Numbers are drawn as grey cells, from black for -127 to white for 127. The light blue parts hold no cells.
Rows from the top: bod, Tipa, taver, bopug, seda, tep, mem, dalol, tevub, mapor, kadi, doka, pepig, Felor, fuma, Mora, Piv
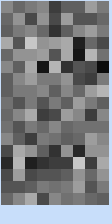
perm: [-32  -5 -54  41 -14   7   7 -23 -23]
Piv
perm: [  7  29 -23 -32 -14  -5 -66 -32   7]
doka
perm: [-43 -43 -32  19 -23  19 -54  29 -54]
fuma
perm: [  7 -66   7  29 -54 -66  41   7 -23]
mapor
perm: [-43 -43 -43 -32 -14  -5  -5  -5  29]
Mora
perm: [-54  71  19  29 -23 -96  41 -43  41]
bopug
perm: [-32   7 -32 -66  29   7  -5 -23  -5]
bod

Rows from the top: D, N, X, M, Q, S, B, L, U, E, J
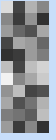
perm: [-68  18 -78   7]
N
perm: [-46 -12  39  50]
U
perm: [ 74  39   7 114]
B
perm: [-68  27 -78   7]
J
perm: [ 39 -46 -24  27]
X

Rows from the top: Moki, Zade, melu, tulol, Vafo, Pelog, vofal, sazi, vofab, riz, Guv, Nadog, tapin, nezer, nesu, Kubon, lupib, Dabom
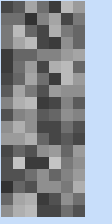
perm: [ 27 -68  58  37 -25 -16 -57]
vofal
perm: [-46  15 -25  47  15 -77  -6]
Kubon

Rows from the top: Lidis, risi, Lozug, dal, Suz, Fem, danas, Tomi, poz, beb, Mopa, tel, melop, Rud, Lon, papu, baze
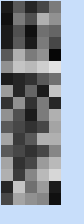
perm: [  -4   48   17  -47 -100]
beb
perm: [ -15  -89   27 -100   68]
papu
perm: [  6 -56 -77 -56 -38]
melop
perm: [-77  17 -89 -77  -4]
poz
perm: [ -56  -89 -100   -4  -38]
Lidis

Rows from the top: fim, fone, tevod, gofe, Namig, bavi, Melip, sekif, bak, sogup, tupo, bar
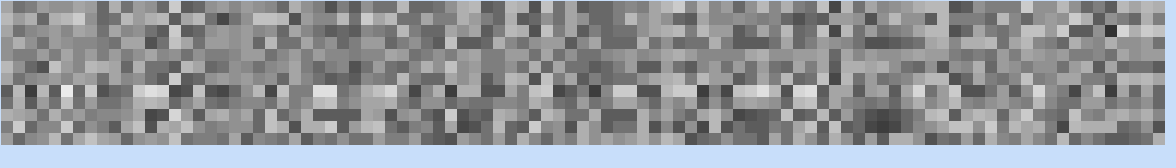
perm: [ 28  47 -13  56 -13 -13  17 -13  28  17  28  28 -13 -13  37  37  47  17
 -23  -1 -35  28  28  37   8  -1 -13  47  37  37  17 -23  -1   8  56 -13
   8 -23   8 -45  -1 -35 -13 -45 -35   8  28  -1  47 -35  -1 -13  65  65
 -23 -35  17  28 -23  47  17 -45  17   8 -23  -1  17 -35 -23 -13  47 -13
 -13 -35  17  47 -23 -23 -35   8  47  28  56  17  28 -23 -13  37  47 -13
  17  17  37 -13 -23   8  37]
gofe
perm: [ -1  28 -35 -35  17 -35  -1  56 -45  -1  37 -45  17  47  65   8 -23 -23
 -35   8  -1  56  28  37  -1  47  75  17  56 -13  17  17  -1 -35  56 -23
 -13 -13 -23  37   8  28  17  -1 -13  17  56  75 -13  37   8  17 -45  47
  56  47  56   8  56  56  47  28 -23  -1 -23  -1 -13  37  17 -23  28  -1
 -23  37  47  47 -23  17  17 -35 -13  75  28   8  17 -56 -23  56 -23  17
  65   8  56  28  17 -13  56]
fim
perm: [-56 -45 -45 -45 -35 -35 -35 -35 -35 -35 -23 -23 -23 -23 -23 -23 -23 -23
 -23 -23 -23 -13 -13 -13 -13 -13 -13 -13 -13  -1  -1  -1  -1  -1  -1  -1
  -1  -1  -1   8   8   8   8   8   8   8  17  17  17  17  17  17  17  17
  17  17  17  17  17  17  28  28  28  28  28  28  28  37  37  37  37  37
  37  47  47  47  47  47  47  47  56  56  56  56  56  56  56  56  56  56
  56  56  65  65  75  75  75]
fim
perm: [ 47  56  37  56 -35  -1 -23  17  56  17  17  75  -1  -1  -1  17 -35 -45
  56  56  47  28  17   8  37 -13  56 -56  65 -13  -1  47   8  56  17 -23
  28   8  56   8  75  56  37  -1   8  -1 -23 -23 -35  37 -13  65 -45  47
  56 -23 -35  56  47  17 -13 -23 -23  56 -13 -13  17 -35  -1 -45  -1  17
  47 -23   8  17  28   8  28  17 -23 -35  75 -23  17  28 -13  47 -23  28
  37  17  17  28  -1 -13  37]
fim
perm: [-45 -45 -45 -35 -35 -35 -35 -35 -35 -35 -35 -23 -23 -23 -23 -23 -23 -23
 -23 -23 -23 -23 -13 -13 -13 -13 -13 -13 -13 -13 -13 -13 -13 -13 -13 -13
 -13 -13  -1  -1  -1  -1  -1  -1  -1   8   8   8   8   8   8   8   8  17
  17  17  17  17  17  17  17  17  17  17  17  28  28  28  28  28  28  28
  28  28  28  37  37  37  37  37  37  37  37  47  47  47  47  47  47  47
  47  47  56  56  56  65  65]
gofe
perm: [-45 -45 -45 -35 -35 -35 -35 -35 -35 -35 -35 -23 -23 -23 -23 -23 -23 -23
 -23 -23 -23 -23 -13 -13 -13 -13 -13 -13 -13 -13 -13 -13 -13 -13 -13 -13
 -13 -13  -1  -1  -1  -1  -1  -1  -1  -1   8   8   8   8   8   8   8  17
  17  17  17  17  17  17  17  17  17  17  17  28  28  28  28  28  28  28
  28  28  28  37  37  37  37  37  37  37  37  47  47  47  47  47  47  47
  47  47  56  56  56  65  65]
bar

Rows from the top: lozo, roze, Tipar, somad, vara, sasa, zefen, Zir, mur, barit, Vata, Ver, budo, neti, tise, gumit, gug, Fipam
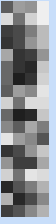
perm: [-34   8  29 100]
Zir
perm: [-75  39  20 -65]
vara

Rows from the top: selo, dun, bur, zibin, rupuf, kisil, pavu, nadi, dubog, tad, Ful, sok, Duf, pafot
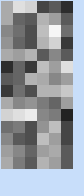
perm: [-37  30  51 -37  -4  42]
pafot
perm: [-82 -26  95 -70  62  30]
kisil
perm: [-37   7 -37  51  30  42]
rupuf
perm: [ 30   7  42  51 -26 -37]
pavu

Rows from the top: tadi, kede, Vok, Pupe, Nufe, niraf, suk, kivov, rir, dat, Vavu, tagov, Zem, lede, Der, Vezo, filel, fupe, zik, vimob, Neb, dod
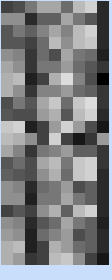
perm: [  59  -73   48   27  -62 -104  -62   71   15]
dod
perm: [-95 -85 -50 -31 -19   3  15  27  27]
vimob

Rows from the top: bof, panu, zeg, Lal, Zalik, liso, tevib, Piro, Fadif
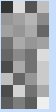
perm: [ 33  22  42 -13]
Lal
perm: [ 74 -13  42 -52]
liso
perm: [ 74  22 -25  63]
tevib

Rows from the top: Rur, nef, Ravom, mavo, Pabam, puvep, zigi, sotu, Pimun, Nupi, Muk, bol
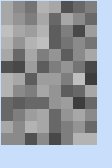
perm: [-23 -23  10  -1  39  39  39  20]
nef
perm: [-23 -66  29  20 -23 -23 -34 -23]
Pimun
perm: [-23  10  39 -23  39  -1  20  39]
nef
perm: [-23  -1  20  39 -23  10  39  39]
nef
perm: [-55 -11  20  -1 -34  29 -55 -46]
puvep
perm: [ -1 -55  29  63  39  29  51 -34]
Ravom
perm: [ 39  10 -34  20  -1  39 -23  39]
Pabam

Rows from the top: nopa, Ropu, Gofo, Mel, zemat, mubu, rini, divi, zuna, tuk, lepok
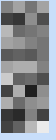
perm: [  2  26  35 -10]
Mel
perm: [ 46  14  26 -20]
zuna

